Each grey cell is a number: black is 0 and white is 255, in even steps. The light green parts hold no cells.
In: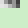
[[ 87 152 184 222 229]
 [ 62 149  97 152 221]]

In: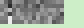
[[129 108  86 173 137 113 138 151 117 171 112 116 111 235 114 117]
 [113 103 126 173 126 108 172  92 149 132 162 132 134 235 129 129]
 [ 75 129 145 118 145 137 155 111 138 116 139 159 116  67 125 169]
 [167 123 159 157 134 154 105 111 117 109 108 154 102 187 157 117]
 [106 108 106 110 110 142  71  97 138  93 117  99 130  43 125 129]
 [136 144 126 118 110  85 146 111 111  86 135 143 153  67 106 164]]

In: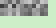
[[114  98 163 150  97 113 127 189 133 183 146 128]
 [130 111 149 162 111 132 132 175 152 171 154 148]
 [103 128 190  79 125  94 137 167  64 187  99  62]
 [182 196 123 149 198 185 166 101 168 105 150 172]]

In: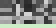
[[164  64  56 176 165  66  46  43 165 201  61 166 163 166]
 [184 152  53 179 185 154 184 185 181 144 148 185 189 185]
 [ 75  86 175  81  74  74 211 210  77 202  79  75  76  72]
 [158  59  72 174 161  62  45  44 157 210  63 154 155 157]
 [ 80  58 164 113  79  62  38  40  85 206  61  84  80  82]
 [ 83 138 207  83  83 136  49  45  85  50 139  80  85  82]]

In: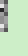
[[ 87 160]
 [140 230]
 [161 144]
 [162 142]
 [ 90 158]
 [139  40]
 [143 228]
 [ 89 159]]

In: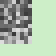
[[212 113 209 214 139 184 160 221]
 [219 112  86 193 166 190 135  94]
 [ 81 169  93 190  58 143 194 175]
 [108 212 187 221 205  89  69  71]
 [206  73  96  84 119 115 107 110]
 [ 75  81 109 219 123  76 180 108]
 [100 192 163 137  74 197 107  58]
 [ 71  60  92 214  77 119 180 108]
 [ 71  71  88 156  97  96 187  76]
 [192  87 102 165 104 172 112 163]
 [ 65  99 151  66 207 133 103  95]]

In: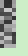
[[174 175 176  61]
 [ 68 128 130 179]
 [ 69 195 195 101]
 [ 59  92  92 186]
 [186 143 145  63]
 [169 162 164  63]
 [191  55  54 140]
 [ 53 119 117 181]
 [194  77  76  73]
 [ 91 198 200  87]
 [162  52  49 160]
 [155  47  49 158]]
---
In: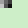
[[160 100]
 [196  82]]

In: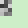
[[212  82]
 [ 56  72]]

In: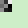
[[129  50]
 [106 142]]

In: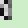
[[217  17]
 [151 213]]

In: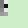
[[117 234]
 [119  18]]

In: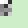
[[253 243]
 [129  50]]
